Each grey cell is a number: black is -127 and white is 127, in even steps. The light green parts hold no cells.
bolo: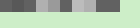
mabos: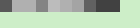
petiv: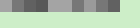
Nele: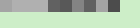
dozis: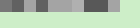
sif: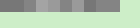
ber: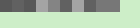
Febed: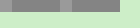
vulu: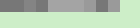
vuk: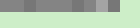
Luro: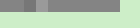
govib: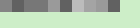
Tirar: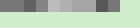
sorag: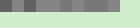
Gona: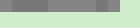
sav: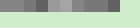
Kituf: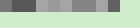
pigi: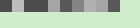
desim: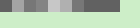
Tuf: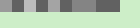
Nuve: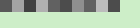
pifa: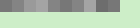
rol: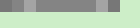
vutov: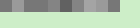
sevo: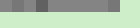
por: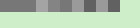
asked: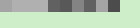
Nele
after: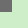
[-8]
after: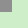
[-30]

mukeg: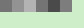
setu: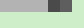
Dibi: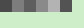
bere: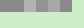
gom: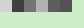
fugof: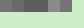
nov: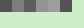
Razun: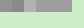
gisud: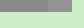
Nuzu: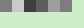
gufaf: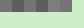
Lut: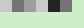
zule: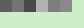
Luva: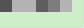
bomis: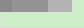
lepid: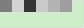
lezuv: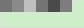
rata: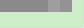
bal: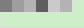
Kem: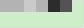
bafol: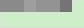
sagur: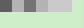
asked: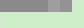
rata
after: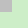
[-11]
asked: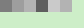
bal
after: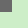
[-33]
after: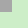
[10]
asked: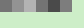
mukeg

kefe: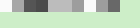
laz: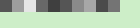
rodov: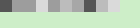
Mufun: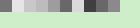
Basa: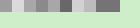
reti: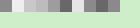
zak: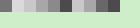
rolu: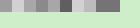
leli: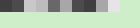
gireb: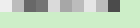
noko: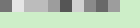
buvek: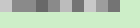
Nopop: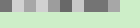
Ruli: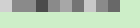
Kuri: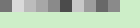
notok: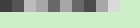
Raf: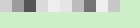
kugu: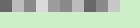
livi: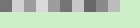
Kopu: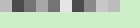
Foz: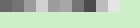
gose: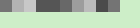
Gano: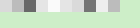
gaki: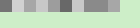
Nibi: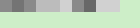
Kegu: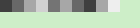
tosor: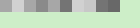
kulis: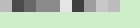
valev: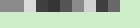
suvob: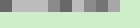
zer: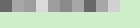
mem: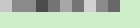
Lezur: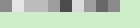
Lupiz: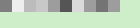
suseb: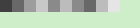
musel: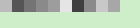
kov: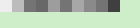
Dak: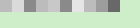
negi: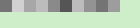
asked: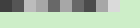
notok
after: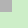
[72]
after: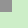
[-11]
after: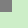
[110]
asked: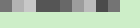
gose
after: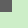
[81]

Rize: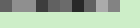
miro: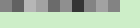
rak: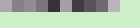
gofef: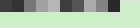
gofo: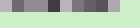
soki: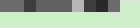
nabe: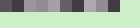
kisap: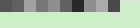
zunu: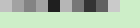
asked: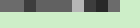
soki
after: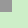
[15]
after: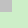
[34]

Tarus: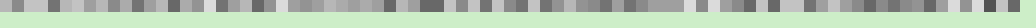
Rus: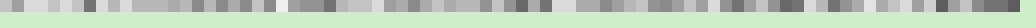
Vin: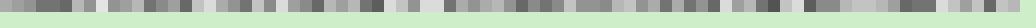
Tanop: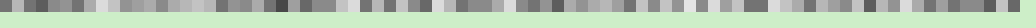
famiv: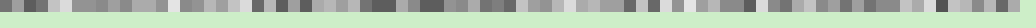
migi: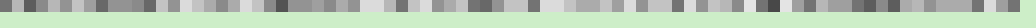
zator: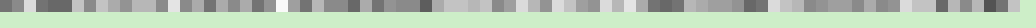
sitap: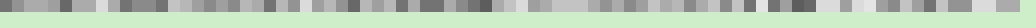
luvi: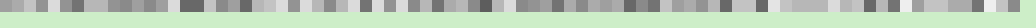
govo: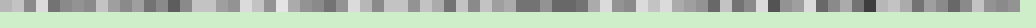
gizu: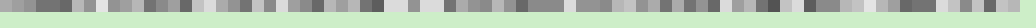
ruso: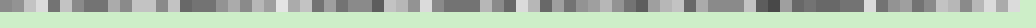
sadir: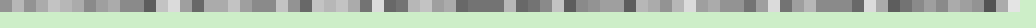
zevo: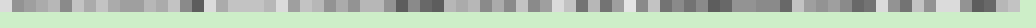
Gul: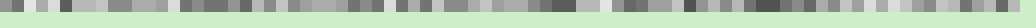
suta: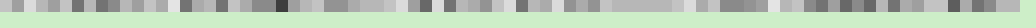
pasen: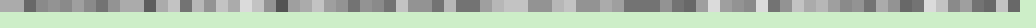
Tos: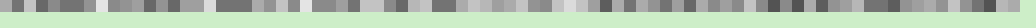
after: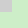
[-34]
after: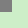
[-23]

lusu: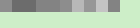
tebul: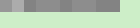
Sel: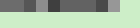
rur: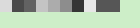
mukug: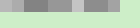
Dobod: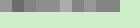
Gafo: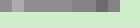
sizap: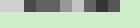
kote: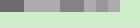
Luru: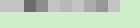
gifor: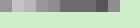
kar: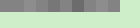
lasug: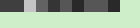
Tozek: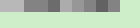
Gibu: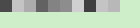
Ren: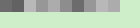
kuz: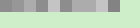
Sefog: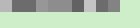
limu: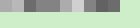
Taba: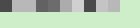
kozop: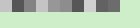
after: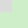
[-53]
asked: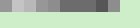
gifor
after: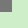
[3]
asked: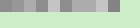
kuz
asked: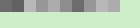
Ren
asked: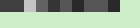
lasug

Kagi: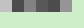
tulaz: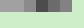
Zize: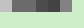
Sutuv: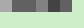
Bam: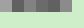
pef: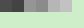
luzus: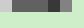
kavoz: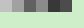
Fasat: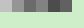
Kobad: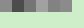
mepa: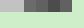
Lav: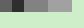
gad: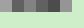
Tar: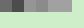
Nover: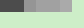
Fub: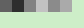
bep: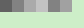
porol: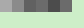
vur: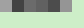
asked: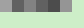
gad
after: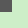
[-51]
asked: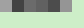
vur
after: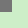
[33]
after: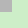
[66]

